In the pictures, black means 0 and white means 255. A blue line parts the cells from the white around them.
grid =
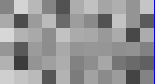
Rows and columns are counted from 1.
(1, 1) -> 132
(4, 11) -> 130
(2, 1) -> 170
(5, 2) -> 60
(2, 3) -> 155
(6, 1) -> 207
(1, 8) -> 165
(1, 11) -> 197
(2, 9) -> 195
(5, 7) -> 142
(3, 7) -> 168
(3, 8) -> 153
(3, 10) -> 72
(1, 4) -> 132
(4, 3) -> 155
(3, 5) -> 194
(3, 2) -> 179
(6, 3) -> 186
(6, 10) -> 68
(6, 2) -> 195
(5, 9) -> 117

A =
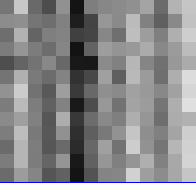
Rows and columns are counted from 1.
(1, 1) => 118
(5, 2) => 100
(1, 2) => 199
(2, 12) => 96
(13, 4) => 85
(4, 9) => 148
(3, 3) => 100
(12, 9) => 128
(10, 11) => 142
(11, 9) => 114
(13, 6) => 20
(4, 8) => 157
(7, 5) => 158
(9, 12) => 110
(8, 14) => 223
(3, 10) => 190
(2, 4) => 110
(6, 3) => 122
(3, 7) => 69
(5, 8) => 139
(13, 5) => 97
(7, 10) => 161
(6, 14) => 220
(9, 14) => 177
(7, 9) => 138
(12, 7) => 97
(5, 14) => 171
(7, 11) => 153
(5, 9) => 129
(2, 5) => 129
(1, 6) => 20
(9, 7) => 108
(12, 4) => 101
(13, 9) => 134

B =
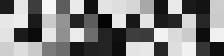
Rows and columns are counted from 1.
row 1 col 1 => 28
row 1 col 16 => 205
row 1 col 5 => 93
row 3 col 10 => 62
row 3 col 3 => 10
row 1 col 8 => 227
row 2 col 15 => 39
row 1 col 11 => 168
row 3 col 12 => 242
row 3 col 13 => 218
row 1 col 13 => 234
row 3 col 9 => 17
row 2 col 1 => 231
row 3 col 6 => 235
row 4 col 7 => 33
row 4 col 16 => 14
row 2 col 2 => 236
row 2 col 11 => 227

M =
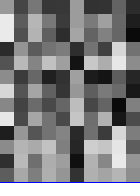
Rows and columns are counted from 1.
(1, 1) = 153
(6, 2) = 59
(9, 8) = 178
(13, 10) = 141
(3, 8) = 129
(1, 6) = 156
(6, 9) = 93
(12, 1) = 47
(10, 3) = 85
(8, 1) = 135
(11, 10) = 93
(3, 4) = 95
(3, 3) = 179
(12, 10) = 149
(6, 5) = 50
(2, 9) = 103
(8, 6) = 189
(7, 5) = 53
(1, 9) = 99
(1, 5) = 56
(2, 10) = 30
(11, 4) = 194
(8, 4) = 73
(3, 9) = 102
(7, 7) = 94
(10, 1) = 30
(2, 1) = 234
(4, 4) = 115
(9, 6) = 197
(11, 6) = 38
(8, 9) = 10
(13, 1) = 93
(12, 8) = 135
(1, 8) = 51
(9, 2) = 73
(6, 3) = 103
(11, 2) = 180
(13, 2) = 168

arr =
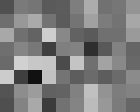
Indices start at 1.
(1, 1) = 80
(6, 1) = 204
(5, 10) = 104
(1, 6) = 126
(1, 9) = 118
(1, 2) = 122
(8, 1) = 79
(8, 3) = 169
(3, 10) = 154
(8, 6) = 132
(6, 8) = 93
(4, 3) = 120
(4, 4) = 63
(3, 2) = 112
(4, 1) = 111
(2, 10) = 167
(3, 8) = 112
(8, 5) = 114
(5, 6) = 196
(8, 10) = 102
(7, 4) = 97
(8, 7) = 187

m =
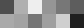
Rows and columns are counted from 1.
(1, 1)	78
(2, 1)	170
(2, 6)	31
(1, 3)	238
